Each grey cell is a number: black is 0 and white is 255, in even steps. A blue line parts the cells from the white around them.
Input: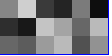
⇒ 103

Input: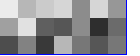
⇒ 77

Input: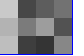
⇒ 190

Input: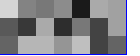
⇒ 100

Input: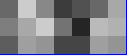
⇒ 93

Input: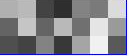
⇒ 79

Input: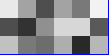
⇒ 193

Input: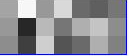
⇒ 141
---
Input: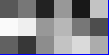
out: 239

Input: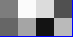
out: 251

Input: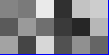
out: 154

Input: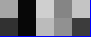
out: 7

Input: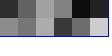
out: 98

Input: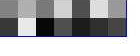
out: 176

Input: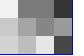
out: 165
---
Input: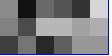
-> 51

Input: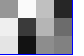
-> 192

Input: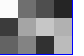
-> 78

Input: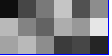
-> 81

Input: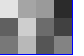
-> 154

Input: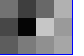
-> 104

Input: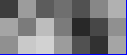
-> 135
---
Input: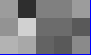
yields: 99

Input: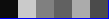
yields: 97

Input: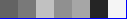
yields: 166

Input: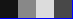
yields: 136

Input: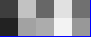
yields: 172

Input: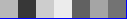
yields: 97

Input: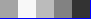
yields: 187

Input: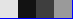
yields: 18

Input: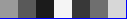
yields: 56

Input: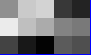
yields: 3
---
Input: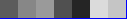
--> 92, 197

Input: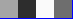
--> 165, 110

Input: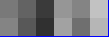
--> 121, 182

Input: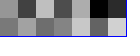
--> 150, 209

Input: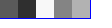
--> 90, 178

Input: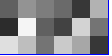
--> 96, 55

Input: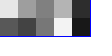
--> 231, 24

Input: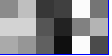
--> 139, 75
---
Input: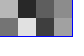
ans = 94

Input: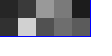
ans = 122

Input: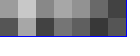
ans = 105

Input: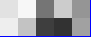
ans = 204

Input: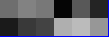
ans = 88

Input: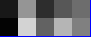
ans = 87
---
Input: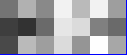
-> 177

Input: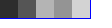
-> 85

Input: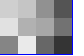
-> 197

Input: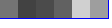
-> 66

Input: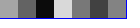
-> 99

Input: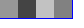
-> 68
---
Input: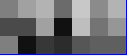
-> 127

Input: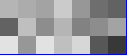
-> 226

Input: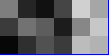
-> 7

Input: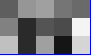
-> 192

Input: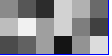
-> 75

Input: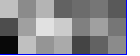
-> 8

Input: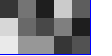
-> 234

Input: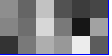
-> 51

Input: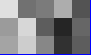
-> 164

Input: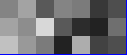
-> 193
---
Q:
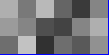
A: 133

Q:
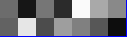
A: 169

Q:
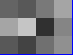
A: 48

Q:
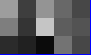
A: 93

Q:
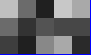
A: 71

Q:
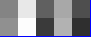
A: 168

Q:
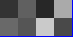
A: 39

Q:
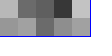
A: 55

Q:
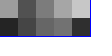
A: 166
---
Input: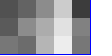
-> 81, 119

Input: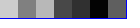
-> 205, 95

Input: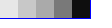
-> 231, 14

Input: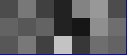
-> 76, 99

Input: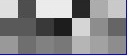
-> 223, 141

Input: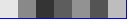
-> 230, 189

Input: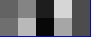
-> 99, 76
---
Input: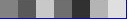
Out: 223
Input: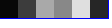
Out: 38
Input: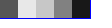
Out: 24
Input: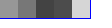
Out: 214
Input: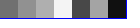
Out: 16
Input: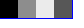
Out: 87
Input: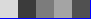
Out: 80
